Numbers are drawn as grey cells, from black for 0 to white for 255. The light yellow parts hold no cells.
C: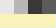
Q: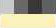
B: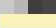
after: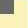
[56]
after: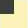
[70]
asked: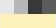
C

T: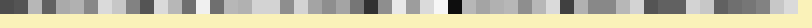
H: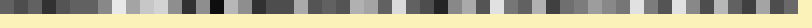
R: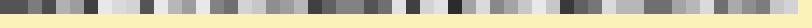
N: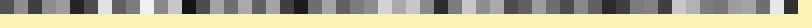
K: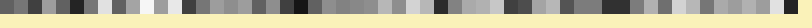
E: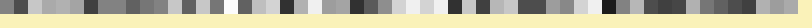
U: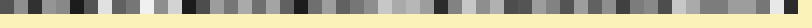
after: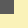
[142]
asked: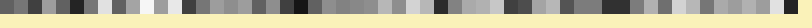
K
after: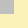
[211]
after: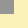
[136]
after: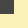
[177]
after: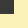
[97]

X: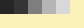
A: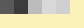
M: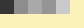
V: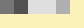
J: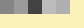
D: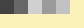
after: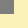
[181]
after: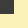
[188]
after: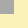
[149]
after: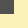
[223]
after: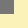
[81]
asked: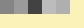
J

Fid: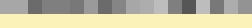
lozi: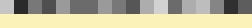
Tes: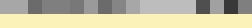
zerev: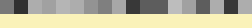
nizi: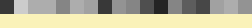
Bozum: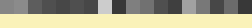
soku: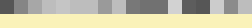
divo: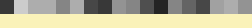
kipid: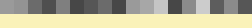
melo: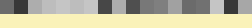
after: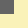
[71]
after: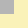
[173]
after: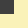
[161]

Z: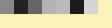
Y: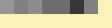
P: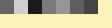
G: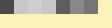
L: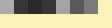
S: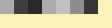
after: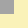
[88]
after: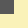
[122]
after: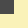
[199]
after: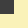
[41]
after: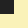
[101]

